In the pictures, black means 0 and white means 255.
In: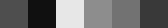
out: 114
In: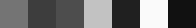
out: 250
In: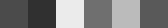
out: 187
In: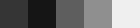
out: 143
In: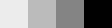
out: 132
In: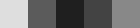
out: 67
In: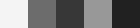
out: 152
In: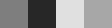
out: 224
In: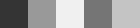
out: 117
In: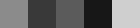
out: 23
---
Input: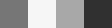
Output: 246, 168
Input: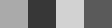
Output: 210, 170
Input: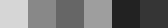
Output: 214, 158
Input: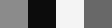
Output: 244, 139
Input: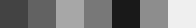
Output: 239, 167
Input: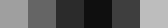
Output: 189, 159
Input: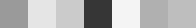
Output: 244, 229
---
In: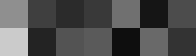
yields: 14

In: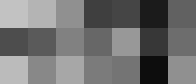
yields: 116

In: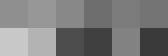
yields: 64

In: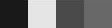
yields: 229

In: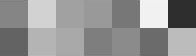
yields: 139

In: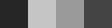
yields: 197

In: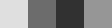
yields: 108
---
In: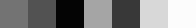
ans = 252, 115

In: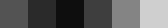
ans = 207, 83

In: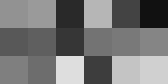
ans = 17, 127

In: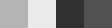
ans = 81, 180

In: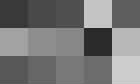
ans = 94, 87

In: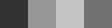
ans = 114, 50
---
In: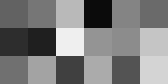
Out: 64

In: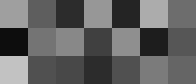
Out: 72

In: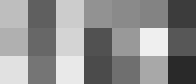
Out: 233

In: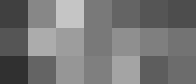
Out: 150

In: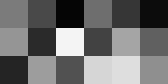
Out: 81

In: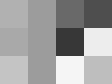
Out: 245

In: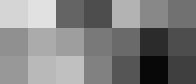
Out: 192

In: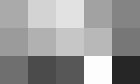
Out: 87

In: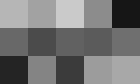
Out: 59
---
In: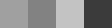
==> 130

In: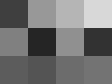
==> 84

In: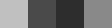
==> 74

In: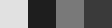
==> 30

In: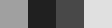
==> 32

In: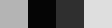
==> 5

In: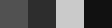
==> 45
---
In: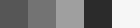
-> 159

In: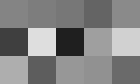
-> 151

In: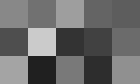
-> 121

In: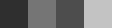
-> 77

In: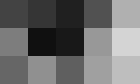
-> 95

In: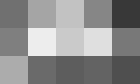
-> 93

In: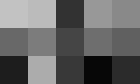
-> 56
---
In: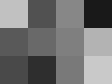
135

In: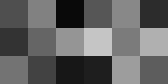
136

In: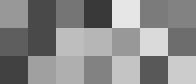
123

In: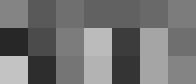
105

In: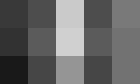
77

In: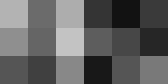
18
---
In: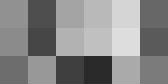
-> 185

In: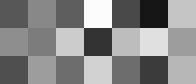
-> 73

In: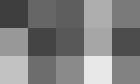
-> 94

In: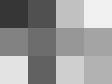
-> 80

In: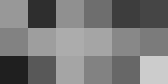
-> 110

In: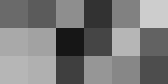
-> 50

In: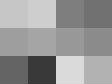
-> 206

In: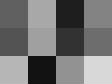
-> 168
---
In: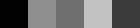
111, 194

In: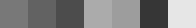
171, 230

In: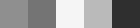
245, 245

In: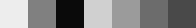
208, 237

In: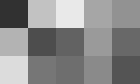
98, 233

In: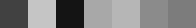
168, 197

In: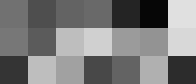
208, 224

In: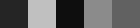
14, 192

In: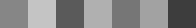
176, 196
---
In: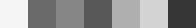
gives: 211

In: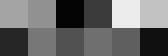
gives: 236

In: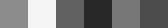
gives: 119

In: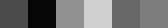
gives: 104

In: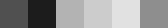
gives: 225

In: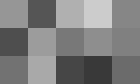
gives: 204
